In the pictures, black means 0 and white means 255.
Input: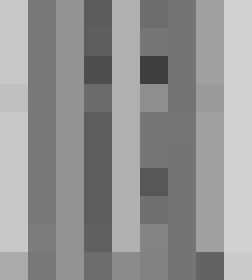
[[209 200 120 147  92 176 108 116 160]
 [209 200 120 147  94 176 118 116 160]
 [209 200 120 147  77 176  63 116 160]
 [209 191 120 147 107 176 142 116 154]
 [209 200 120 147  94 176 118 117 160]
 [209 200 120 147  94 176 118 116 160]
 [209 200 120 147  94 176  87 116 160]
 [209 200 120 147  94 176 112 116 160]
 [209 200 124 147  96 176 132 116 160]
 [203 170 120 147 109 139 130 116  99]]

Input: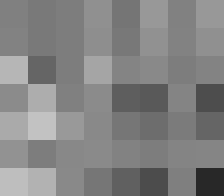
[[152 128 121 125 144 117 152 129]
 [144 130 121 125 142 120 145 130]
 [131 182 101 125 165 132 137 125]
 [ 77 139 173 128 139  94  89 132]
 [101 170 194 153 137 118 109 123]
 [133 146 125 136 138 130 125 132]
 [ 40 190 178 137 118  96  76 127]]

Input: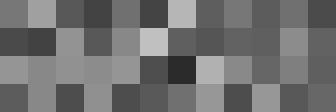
[[ 75 119 160  88  67 112  68 182  94 119  92 112]
 [ 98  74  66 147  88 136 192  95  85  98  95 140]
 [ 95 149 136 145 140 149  78  43 177 137 102 127]
 [103  92 136  77 144  77  89 112 151  77 151  88]]

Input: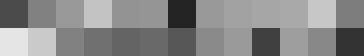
[[125  75 129 153 195 147 149  36 153 162 166 169 199]
 [ 51 229 202 129 112 100 105  87 138 154  64 158 136]]

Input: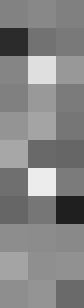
[[128 130 136]
 [121  43 114]
 [152 133 223]
 [123 128 153]
 [118 148 164]
 [102 167 105]
 [123 111 236]
 [ 31 102 118]
 [137 141 140]
 [145 164 143]
 [106 142 148]]

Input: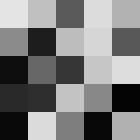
[[178 228 192  90 220]
 [ 88 139  29 189 214]
 [221  14 103  54 198]
 [  4  41  46 195 136]
 [177   9 219 126   8]]

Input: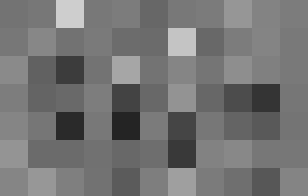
[[124 115 119 206 120 124 103 120 123 150 131]
 [121 119 135 114 122 108 107 196 104 124 132]
 [121 138  97  60 115 166 115 133 117 142 128]
 [118 125 100 105 125  67 104 147 103  76  52]
 [116 133 118  42 120  36 123  69 119 100  89]
 [119 148 107 107 113 104 110  57 130 136 119]
 [132 133 151 127 114  91 126 159 123 111  87]]

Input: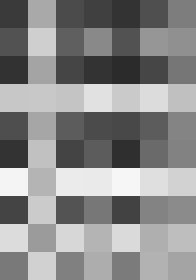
[[125  58 169  75  64  51  79]
 [144  82 207  95 137  82 150]
 [118  50 164  69  51  43  70]
 [192 199 200 196 225 202 220]
 [132  78 166  92  75  72  92]
 [130  51 193  68  92  47 106]
 [210 244 180 235 234 246 223]
 [139  68 203  83 119  66 131]
 [190 220 155 215 180 218 175]
 [164 121 209 128 173 123 178]]
